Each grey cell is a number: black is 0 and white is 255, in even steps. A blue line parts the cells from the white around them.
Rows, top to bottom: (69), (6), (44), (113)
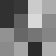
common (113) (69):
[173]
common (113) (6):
[139]
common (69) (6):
[49]

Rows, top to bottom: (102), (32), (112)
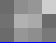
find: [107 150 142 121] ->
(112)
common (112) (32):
[107]
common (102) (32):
[107]
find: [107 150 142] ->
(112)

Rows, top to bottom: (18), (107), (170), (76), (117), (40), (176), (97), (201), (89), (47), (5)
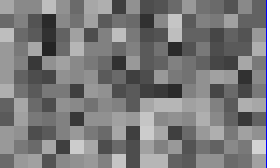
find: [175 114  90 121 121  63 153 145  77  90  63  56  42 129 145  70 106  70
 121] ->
(176)
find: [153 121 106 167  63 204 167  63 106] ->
(89)
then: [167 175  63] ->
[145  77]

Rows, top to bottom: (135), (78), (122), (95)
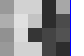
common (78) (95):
[45]
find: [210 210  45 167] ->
(135)
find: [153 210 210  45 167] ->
(135)
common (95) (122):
[68]
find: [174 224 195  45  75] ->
(78)

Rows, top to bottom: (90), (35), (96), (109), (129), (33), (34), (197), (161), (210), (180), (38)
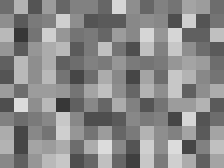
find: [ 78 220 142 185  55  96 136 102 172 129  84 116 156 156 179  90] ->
(197)
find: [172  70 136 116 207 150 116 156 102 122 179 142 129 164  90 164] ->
(210)
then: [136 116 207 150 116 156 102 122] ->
[179 142]
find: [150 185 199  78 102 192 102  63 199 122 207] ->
(38)
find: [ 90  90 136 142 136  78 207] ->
(35)
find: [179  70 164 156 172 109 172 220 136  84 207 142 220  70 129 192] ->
(180)

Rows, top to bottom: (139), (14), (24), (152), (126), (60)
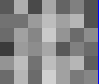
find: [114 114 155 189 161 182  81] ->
(14)
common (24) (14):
[161]
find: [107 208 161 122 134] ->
(60)
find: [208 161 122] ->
(60)
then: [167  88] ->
[128 107]

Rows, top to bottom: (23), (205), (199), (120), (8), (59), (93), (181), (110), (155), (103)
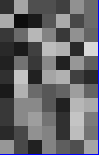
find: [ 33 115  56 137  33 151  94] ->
(8)
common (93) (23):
[107]
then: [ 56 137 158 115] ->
[ 48 196]

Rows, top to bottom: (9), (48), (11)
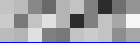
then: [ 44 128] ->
[195 167]
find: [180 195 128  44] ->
(9)
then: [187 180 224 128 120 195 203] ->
[195 142]
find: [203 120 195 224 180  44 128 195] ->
(48)
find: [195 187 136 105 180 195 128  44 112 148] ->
(9)

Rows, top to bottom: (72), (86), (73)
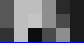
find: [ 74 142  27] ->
(73)
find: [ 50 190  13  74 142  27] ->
(73)
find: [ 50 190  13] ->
(73)
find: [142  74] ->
(86)

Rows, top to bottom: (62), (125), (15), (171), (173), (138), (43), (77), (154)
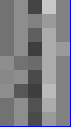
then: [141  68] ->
[200 129]
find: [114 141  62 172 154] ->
(171)
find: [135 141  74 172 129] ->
(138)
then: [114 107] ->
[172 129]
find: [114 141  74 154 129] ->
(154)
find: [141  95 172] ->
(15)
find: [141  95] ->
(15)

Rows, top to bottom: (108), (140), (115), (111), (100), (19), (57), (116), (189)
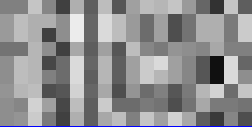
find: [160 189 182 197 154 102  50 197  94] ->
(108)
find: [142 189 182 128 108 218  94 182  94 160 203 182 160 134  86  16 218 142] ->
(19)
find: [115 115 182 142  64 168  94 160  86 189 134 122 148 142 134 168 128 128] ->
(111)
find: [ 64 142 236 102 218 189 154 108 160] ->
(115)
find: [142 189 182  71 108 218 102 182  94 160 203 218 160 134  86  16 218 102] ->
(100)
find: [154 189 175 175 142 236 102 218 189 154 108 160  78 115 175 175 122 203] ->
(140)

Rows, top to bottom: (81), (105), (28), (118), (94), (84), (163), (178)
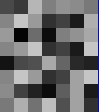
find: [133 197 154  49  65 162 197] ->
(84)
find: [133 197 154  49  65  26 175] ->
(105)
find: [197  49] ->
(118)

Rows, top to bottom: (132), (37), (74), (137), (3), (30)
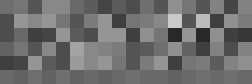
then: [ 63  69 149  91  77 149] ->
[149  63]
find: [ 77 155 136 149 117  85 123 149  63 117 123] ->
(3)
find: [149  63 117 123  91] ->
(3)
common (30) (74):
[105]

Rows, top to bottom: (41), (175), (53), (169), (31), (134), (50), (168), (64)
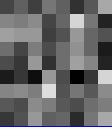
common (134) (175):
[213]
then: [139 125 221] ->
[ 82 118]
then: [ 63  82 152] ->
[102  82]
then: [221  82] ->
[118  88]
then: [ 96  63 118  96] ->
[49 88]

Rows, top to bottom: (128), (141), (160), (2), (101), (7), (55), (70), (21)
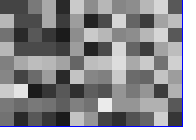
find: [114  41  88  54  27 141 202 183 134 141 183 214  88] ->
(160)
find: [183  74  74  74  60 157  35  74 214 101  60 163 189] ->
(2)
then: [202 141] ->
[183 134]

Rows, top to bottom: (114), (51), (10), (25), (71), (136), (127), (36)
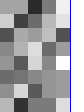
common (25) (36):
[221]
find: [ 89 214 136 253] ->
(71)
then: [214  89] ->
[149 156]
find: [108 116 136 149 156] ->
(136)
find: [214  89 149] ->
(127)
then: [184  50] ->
[123 123]
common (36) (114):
[123]

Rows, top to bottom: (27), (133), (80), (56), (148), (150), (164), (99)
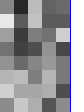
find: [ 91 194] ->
(133)
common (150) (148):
[120]

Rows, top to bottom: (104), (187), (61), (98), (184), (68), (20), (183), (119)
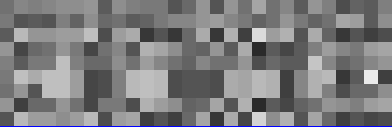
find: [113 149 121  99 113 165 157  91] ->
(187)
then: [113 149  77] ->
[105  91]
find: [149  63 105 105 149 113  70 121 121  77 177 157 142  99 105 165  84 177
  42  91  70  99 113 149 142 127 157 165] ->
(183)
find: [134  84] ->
(98)

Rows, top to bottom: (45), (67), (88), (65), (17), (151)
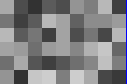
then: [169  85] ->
[63 85]
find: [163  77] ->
(88)
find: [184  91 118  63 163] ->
(88)
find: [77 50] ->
(45)

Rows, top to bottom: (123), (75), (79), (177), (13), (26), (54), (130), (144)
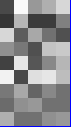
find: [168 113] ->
(79)
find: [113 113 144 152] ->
(144)
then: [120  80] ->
[195 201]

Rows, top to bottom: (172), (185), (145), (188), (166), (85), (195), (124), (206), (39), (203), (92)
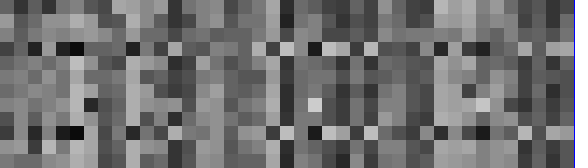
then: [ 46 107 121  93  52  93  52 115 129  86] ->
[ 72 166]
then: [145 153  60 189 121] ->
[ 27 189]
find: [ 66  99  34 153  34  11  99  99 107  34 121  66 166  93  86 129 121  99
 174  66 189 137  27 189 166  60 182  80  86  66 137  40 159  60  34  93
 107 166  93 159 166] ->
(188)
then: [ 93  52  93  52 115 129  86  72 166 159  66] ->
[129 159]
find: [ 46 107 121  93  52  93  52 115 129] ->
(195)
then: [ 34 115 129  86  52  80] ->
[ 66 121]
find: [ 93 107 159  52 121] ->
(206)

